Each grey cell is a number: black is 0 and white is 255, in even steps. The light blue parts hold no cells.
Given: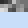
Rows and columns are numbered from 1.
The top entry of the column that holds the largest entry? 45
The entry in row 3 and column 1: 221
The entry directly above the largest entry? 161
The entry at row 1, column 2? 58

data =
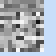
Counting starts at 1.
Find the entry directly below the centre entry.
143
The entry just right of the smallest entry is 118
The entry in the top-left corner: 169
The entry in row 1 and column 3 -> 169
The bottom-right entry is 246
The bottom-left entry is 104
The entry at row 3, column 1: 131
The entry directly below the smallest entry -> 198
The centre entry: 198
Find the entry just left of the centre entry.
48
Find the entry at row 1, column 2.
131
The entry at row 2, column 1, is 214
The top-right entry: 131
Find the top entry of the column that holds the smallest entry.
169
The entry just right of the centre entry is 169
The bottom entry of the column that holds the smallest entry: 118

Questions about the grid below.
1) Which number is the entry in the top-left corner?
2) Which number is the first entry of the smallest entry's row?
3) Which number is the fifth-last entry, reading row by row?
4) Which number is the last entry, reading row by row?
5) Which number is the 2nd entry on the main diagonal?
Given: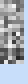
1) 185
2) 77
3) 229
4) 200
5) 172

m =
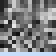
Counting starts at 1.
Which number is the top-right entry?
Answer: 75
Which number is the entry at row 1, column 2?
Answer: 48
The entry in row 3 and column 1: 34
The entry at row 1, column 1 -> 34
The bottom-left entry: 157
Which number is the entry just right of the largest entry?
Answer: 157
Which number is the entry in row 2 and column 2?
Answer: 48
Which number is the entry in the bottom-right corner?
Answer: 48
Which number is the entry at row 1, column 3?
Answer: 143
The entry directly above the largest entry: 203
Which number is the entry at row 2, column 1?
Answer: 34
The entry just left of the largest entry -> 60
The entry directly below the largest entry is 75
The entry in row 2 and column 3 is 87
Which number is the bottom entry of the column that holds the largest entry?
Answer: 102

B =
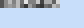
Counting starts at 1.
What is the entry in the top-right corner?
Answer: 214
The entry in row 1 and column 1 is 85
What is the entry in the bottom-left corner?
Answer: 85
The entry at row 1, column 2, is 141
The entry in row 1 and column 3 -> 186
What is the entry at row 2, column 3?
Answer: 157
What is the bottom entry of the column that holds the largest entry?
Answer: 53
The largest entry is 227

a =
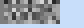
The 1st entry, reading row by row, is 125
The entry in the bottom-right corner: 79
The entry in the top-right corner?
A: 79
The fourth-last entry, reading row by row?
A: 139
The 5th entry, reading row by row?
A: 79
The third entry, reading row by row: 95
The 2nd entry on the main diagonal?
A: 151
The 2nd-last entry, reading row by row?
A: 166
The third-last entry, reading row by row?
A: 197
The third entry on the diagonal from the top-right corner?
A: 64
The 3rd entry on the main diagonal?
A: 110
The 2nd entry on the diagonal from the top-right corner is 151

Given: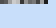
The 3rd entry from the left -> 159
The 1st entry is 79
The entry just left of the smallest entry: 159
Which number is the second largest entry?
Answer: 190
